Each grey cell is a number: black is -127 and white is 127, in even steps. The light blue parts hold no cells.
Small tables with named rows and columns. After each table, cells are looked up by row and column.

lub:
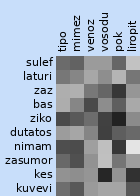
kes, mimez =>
14
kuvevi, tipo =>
-17
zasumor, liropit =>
29
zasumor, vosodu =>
64
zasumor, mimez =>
-47
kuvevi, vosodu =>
37
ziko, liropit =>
11
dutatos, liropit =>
-22
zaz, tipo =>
46
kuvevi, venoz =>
26
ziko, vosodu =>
-62
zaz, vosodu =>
-25
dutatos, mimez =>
38
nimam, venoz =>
31
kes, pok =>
19

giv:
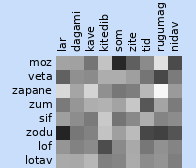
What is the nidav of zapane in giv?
26
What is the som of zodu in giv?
31
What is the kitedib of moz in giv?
67
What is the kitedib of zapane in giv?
16
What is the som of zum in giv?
35
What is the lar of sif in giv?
31
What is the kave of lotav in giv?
55
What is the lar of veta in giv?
-30
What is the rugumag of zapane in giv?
119
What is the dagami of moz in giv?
33
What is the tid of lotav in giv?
12
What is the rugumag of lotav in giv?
20
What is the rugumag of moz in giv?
97
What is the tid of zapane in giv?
56
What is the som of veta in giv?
45
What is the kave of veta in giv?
11
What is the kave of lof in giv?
11
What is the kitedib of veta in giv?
45
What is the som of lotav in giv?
5
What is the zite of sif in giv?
9

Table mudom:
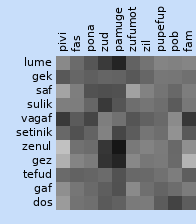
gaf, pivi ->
15
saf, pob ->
-23
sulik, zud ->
-70
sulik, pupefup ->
-17
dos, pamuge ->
-30
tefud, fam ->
-33
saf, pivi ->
36
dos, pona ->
-16
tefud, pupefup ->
-14
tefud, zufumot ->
-23
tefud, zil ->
-22
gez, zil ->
-8
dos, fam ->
-34
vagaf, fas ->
-36
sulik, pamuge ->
-42
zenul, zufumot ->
-6

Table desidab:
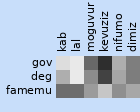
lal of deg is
106
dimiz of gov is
-1
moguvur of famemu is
27
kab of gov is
93
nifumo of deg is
38
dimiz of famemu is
39
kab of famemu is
-18
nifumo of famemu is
15
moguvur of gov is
-23
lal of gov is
105
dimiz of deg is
-2
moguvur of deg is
12

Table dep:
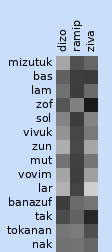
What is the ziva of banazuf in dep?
-10
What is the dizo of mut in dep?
-11
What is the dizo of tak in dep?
-52
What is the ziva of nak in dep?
-25
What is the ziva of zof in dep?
-102
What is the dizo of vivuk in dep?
19
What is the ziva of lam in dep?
-20
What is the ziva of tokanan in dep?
-48
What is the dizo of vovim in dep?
37
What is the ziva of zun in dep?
38
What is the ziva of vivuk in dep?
-6
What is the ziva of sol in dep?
4
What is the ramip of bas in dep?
-65
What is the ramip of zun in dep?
-55

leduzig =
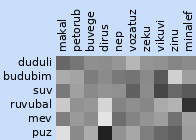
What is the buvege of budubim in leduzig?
-2
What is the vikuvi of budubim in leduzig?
-38
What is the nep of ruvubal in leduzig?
4
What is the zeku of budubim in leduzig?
9
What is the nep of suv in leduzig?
16
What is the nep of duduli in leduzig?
22
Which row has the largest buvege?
puz

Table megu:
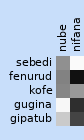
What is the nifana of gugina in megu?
-81
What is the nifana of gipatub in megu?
-59
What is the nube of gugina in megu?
119
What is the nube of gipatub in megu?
74
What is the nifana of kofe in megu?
25
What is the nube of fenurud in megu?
2
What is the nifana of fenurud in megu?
-110
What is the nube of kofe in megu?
6
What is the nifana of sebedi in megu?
122
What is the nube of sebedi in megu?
16
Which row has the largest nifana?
sebedi

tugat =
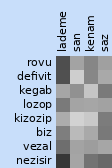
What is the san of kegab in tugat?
17
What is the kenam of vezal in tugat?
29
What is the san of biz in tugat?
58
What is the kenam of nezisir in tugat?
-12
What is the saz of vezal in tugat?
38
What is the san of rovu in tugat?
35
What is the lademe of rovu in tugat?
-49
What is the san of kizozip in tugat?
82
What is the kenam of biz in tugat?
41
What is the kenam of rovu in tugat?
6
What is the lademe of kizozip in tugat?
44
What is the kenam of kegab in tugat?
69
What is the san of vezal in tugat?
35
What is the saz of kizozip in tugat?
-3
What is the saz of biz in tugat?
-6
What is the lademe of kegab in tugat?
38
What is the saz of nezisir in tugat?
-23
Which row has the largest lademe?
kizozip

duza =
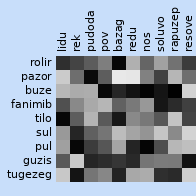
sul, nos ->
20
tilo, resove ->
-59
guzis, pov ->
-82
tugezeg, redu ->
40
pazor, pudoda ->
-117
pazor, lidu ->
75
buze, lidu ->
55
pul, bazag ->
37
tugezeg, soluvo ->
-80
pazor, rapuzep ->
54
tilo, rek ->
-34
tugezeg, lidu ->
72
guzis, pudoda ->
-90

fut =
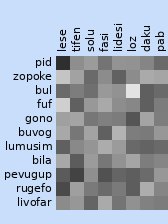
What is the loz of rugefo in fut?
-34
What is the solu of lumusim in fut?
21
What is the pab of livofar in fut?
-3
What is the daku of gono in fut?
36
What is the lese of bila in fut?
40
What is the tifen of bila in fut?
-35
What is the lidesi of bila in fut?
18
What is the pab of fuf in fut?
-3
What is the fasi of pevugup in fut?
-46
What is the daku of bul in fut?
-32
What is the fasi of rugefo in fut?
-20
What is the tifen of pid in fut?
14
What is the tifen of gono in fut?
36
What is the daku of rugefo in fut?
45
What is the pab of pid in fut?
-21
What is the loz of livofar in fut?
17
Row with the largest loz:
bul

